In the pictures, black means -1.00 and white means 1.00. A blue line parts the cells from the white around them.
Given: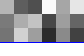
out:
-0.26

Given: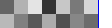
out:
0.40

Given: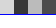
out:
-0.57

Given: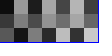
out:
0.20

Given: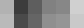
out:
-0.53

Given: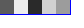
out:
0.86

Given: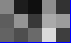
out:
-0.77
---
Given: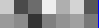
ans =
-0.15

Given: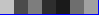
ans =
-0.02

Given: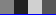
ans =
0.63

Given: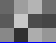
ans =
0.41

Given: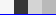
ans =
0.66

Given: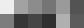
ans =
0.10
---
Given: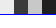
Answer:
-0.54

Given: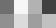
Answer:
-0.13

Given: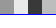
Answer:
0.19

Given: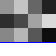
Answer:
-0.74

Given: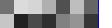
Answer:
-0.63

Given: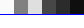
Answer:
-0.66

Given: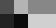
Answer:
-0.73
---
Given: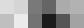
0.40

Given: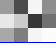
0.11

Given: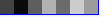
0.22

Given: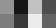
-0.39

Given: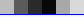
0.70

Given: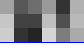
0.39

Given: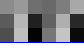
0.32

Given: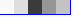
0.53

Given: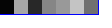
-0.12
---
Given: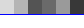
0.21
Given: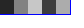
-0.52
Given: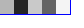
-0.22
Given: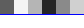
0.08
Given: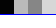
0.05
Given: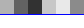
0.83
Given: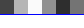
-0.64
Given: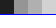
0.38
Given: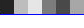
-0.43
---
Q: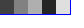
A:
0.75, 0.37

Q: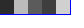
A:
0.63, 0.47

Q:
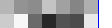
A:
0.94, 0.83

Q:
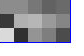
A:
0.71, 0.43

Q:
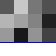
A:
0.57, 0.42

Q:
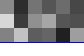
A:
0.69, 0.52

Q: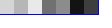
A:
0.83, 0.67

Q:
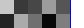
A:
0.57, 0.34

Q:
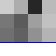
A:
0.61, 0.51
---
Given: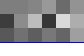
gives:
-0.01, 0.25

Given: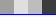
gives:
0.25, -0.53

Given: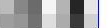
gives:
0.47, 0.63

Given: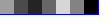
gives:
0.24, -0.99

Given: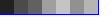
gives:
-0.74, 0.42

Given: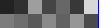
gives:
-0.73, -0.41

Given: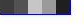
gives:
-0.53, -0.76
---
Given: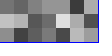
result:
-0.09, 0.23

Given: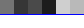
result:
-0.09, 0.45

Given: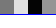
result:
-0.06, 0.17

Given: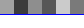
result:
0.27, -0.04

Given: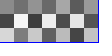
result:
0.09, 0.53

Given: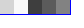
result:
0.67, 0.02

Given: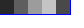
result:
-0.69, -0.43

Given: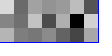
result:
0.70, 0.32

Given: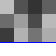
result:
0.50, 0.35
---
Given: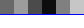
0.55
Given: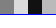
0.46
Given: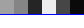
-0.92
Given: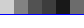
-0.15
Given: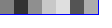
0.35
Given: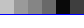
-0.51
